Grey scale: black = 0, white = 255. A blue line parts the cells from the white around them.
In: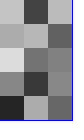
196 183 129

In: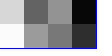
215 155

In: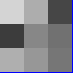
212 135 118

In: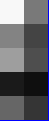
248 68

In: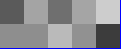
90 142

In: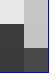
233 196
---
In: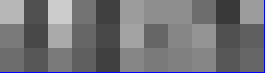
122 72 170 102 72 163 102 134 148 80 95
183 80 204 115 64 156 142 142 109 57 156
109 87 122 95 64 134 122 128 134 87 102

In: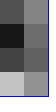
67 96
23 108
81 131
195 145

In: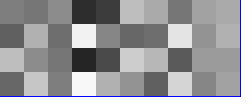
126 118 140 45 60 190 170 118 162 170
190 140 118 37 74 205 183 90 155 155
96 177 110 242 134 103 110 228 147 177
103 198 126 248 177 147 96 213 134 162

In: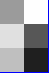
191 31
224 87
155 254

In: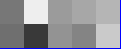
111 57 147 132 202
119 238 155 167 181

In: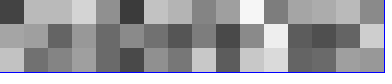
194 113 132 159 106 73 144 119 200 92 200 218 100 106 159 152
165 159 100 152 106 138 113 85 125 73 138 238 92 79 100 206
67 186 186 212 144 59 194 180 132 159 246 125 165 172 186 138

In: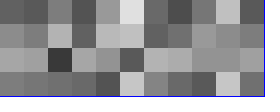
97 89 125 83 153 224 105 77 118 192 89
125 118 112 105 83 198 132 105 89 198 112
140 125 179 97 185 192 97 112 153 140 125
166 160 57 166 147 89 179 172 147 147 160
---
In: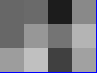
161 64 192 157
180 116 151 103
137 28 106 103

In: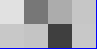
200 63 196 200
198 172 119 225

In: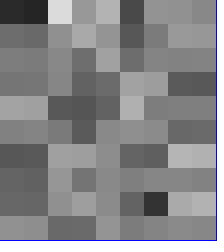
135 138 132 124 148 106 105 142 145
178 170 51 99 139 158 144 102 103
130 134 134 127 137 116 150 97 100
177 181 95 100 141 158 160 89 87
106 104 139 143 137 90 122 132 129
127 127 125 176 98 85 88 160 163
88 90 157 162 107 98 134 118 117
131 130 132 109 161 110 136 123 125
151 153 123 87 148 169 144 105 109
136 145 147 73 179 152 219 37 42

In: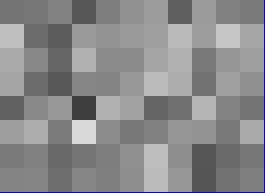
127 114 85 151 187 142 127 134 110 133 132
119 106 86 142 190 144 126 117 105 129 122
170 121 147 150 129 120 140 217 123 173 158
116 131 181 112 101 162 177 62 152 137 97
144 160 114 173 187 152 132 134 88 108 165
159 150 121 177 165 139 139 177 102 136 170
166 198 157 186 159 154 147 154 92 108 191
122 129 155 95 156 145 126 87 130 119 116

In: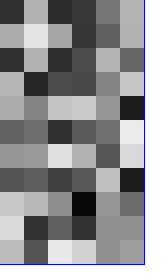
157 143 209 232 84 187
143 144 51 97 51 217
109 150 9 141 184 199
28 192 89 64 95 85
217 87 178 223 153 149
236 113 91 48 110 98
28 150 201 195 132 172
198 131 72 77 38 181
103 180 76 46 178 49
178 97 55 166 227 172
179 118 57 45 177 48

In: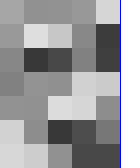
72 72 145 205 215
119 77 56 141 210
141 214 220 145 146
203 209 144 147 129
63 129 72 56 135
60 136 199 222 153
214 152 146 145 166

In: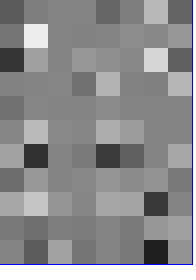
146 31 120 131 117 162 92 131
160 151 122 131 125 127 112 121
131 57 164 165 134 149 198 167
120 146 139 149 136 131 152 109
168 132 96 58 122 131 49 161
131 131 157 173 134 137 187 133
131 131 131 140 132 131 134 113
183 128 130 178 113 133 131 130
96 214 135 143 151 131 159 53
150 136 142 131 130 131 236 117
99 185 126 101 131 131 127 91

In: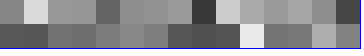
129 173 120 116 234 85 80 87 127 136 125 111 115 86 89
71 141 166 154 169 204 56 153 146 141 101 149 151 218 133
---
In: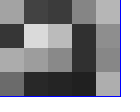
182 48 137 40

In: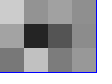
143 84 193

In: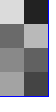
34 106

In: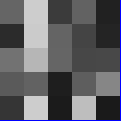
33 68 101 98 53

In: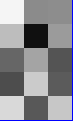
141 16 102

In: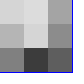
164 213 128

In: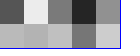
145 118
